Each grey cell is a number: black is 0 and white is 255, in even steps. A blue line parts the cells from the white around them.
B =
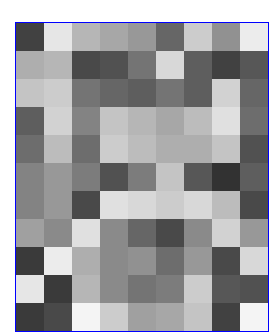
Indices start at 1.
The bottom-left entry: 58
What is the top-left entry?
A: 65
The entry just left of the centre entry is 81
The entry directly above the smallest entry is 196
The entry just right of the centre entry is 196
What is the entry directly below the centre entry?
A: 216
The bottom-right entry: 244
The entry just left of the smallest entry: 87
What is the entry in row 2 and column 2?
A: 182
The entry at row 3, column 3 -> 116
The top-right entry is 236
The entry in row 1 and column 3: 182
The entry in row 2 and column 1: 174
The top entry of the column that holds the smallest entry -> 145
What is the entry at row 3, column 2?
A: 204
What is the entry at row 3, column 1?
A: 196
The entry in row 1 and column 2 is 230
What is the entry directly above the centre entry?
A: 188

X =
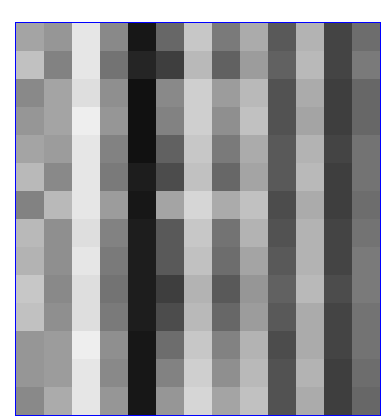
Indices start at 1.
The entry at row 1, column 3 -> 230
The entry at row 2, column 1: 193
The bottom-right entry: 103
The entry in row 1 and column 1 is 164
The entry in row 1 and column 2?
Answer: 150
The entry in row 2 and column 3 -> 230
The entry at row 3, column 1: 137
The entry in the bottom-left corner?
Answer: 137
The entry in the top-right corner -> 109
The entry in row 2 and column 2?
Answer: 130
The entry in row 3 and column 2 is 164
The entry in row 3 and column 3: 222

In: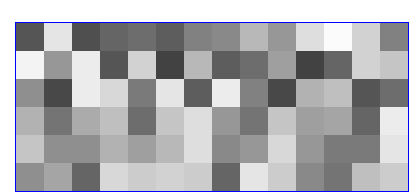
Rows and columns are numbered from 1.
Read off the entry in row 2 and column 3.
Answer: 236
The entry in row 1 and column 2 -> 229
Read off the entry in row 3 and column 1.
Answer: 143
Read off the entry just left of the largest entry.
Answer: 222
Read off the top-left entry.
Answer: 85
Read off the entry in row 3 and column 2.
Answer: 72
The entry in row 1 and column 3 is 79
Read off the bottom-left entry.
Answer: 143
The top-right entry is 129
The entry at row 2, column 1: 243
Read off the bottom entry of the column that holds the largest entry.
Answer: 116
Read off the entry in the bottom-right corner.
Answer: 204

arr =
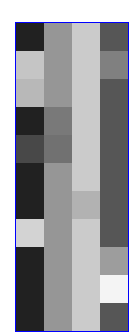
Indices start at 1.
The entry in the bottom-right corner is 86
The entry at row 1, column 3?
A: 203
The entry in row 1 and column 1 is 33
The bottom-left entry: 33
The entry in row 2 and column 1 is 197
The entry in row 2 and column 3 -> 203
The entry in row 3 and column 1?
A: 184
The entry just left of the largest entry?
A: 203
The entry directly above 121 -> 150
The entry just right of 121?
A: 203

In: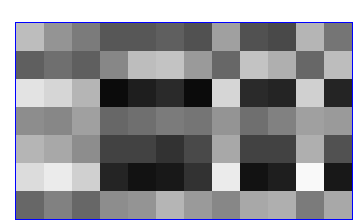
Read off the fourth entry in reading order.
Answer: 87
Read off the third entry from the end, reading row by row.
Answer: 175
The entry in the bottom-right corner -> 168
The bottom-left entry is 103
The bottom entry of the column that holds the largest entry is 123
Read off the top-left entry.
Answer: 189
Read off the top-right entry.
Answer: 117
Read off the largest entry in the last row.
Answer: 181
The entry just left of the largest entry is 30
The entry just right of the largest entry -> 24
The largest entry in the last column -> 189
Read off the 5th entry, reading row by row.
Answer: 87
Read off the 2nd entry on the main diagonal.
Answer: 111
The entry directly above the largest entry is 175

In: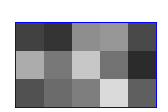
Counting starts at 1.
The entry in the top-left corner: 65
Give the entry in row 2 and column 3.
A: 199
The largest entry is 218
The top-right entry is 73

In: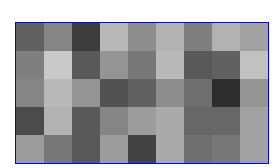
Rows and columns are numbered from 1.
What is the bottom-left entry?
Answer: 156
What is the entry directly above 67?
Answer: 156
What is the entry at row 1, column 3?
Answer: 61
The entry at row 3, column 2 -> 185
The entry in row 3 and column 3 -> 148
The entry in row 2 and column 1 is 127
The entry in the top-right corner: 162
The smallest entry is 46
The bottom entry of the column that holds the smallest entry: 119
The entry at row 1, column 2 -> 133
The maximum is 201
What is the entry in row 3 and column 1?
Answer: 133
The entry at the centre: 97

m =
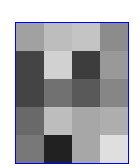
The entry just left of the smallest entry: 120
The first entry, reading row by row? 161
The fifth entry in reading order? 68
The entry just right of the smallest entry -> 167
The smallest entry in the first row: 140
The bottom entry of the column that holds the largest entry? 223

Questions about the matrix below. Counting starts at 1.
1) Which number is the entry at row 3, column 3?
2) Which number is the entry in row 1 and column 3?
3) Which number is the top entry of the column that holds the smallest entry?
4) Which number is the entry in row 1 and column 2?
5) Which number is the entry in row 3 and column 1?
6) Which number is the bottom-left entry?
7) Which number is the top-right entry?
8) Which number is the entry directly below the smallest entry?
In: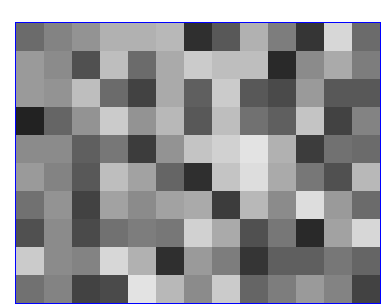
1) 190
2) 147
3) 107
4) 131
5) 154
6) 113
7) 107
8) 139

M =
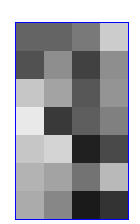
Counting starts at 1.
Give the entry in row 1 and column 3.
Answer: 121
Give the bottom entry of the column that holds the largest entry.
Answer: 171
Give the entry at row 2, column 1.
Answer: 81
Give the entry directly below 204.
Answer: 142
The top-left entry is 100
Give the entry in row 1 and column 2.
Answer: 100
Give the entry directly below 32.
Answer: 115
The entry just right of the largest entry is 57

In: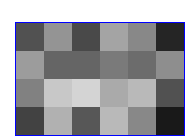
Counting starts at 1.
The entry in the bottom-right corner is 25
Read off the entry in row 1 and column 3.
73
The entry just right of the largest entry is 170
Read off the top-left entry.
81
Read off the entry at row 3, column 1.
129

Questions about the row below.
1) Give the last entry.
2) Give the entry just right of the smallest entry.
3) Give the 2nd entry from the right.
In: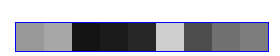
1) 125
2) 26
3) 112

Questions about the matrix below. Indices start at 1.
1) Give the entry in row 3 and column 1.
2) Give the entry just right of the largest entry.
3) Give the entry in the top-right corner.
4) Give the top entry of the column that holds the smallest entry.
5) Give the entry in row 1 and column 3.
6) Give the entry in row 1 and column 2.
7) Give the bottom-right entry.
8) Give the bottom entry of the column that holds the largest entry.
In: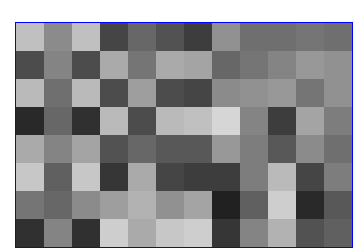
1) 186
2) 132
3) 111
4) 145
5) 192
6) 139
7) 96
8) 54
